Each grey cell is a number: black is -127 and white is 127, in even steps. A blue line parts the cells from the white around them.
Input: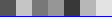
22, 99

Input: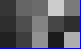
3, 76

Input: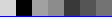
12, 87

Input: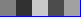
73, 73

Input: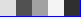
33, 116

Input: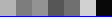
-41, 81

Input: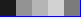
53, 82

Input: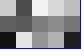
-2, 114

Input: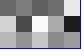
123, 123

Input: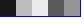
107, 107
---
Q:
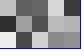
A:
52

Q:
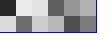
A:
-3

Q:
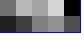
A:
-48

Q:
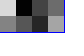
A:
37

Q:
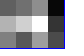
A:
-75

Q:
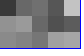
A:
-35

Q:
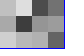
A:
28

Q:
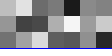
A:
75

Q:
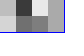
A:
42
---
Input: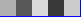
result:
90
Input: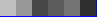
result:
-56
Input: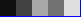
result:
40
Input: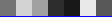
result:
32
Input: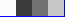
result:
-13
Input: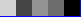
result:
20
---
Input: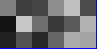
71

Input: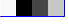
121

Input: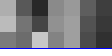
71

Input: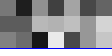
106

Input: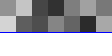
84

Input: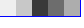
111

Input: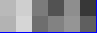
86

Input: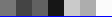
123

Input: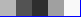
121

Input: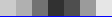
102
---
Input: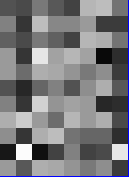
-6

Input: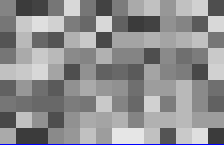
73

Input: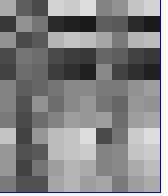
-5

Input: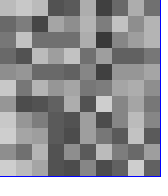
-30

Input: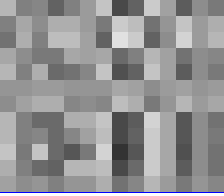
-6
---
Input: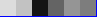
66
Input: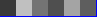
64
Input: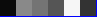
9
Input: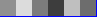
92
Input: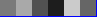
41
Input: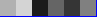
84
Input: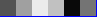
32
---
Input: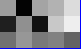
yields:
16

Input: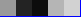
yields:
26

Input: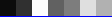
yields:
-2

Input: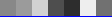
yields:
8

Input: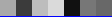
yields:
-8

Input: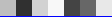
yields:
62

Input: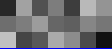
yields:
-9

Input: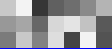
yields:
24

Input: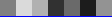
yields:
0
